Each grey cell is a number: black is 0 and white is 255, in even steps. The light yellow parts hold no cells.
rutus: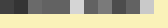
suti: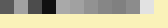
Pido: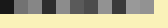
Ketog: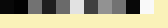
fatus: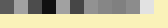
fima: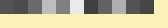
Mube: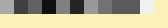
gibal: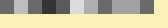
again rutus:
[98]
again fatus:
[161]
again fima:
[83]
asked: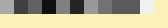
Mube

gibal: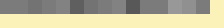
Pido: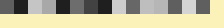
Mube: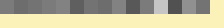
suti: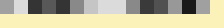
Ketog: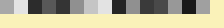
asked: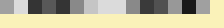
suti
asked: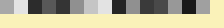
Ketog
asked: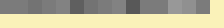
gibal

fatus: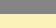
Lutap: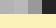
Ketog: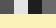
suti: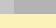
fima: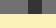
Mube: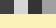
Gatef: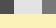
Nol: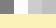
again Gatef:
[227]
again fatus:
[133]
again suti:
[179]
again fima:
[113]

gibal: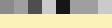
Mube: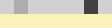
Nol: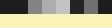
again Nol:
[29]
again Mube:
[209]
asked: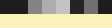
Nol
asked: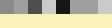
gibal

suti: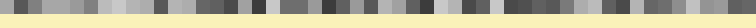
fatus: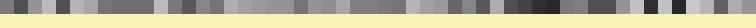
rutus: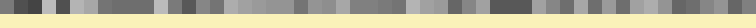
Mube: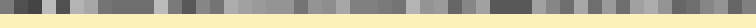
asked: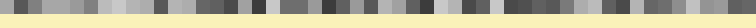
suti
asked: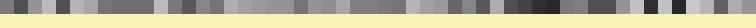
fatus

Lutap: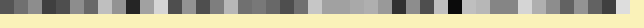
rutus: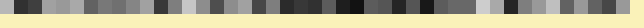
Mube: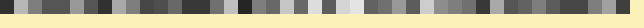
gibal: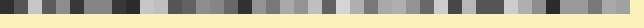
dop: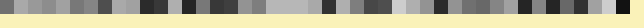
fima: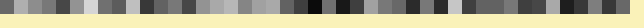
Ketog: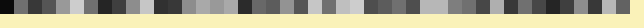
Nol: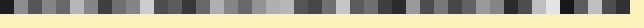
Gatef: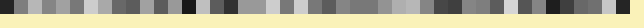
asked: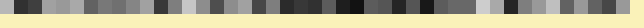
rutus
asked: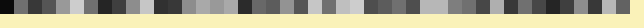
Ketog

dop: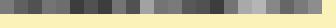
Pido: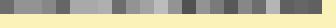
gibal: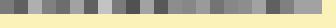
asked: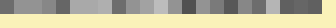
Pido
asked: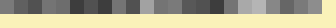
dop
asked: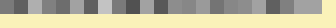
gibal

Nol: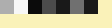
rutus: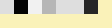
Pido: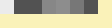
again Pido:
[82]
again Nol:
[25]
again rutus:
[222]
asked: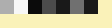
Nol

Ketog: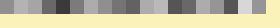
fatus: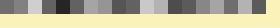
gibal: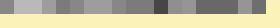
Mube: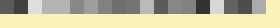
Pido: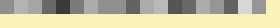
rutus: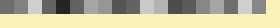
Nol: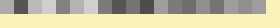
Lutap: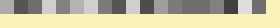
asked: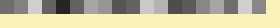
rutus
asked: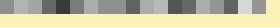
Pido

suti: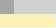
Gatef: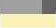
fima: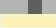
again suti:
[209]
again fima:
[180]
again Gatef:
[160]
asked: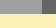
Gatef
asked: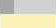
suti
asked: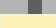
fima

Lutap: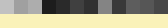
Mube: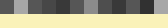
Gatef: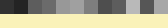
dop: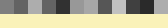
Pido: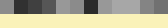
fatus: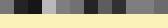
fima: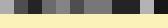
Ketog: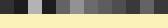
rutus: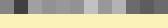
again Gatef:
[93]
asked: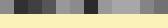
Pido

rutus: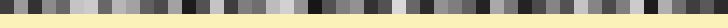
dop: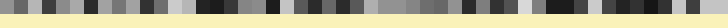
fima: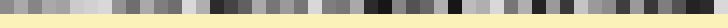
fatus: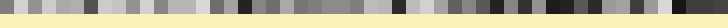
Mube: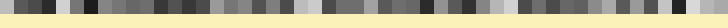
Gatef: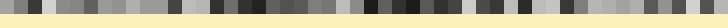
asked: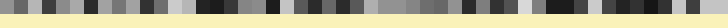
dop
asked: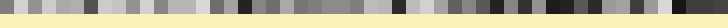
fatus
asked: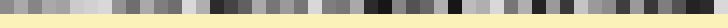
fima
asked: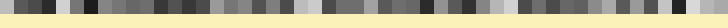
Mube

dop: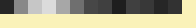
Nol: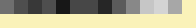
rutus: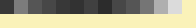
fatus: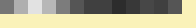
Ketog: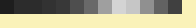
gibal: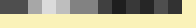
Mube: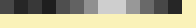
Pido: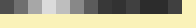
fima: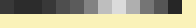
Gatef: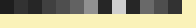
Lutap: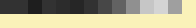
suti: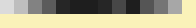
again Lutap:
[50]
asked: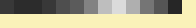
fima
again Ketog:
[44]
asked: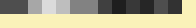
gibal
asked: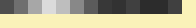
Pido
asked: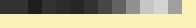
Lutap

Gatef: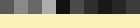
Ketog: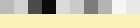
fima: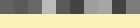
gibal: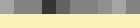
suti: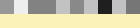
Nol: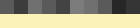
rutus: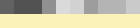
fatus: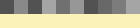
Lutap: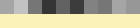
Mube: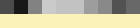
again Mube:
[194]
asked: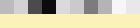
Ketog
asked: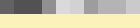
rutus
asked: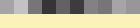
Lutap
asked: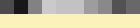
Mube
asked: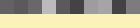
fima

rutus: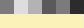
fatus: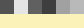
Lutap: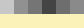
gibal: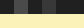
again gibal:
[32]
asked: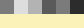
rutus
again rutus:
[123]
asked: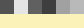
fatus

